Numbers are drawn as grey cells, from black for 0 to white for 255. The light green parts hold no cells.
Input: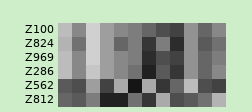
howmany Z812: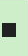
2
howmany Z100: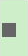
2
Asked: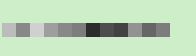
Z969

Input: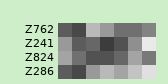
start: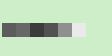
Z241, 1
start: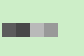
Z762, 0
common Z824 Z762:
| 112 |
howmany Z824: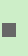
1

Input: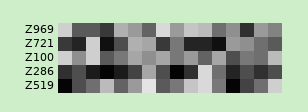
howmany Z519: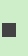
1
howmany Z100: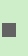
1
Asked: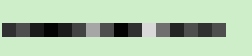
Z286
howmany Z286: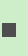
4
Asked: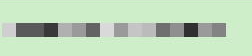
Z969

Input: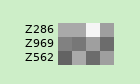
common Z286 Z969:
| 159 |
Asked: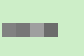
Z969

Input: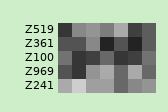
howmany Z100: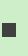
2
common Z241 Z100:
| 104 |
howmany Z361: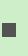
3
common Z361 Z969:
| 83 |
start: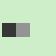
Z969, 1
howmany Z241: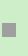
2

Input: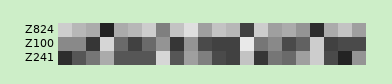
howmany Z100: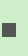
0
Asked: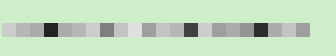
Z824
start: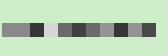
Z100, 0

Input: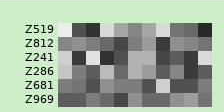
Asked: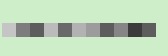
Z286
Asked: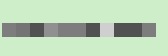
Z681
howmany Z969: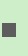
2
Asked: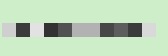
Z241
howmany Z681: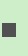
4

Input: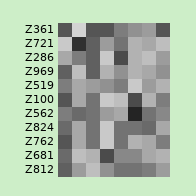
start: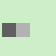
Z969, 2
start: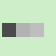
Z286, 4
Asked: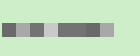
Z824
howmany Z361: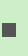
4
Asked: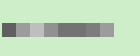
Z812

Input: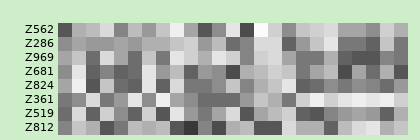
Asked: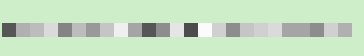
Z562
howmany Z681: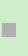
2

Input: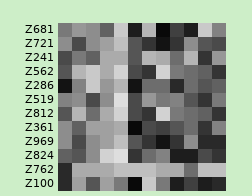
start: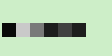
Z100, 5
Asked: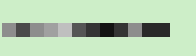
Z969
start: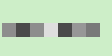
Z519, 1
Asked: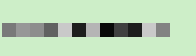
Z681
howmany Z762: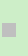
5
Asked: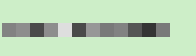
Z519

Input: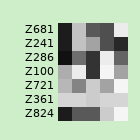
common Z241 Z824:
| 28 |
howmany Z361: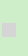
4
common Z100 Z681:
| 236 |
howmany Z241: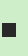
1
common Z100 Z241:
| 163 |
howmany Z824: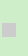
1

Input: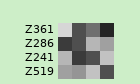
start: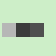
Z241, 0
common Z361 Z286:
| 79 |
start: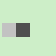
Z519, 2
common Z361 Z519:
| 79 |
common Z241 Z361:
| 79 |

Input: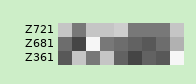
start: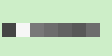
Z681, 1
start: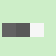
Z361, 6
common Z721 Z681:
| 120 |
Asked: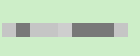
Z721
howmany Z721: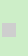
1
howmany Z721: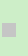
4

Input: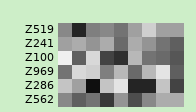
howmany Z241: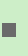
1
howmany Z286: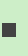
1
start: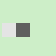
Z969, 7
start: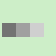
Z519, 4
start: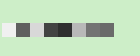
Z100, 0
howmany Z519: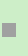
3
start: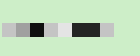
Z286, 0

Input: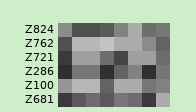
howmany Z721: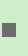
2
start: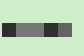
Z286, 0
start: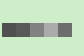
Z824, 2
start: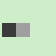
Z721, 0
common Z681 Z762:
| 171 |
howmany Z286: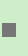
3
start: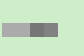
Z100, 4

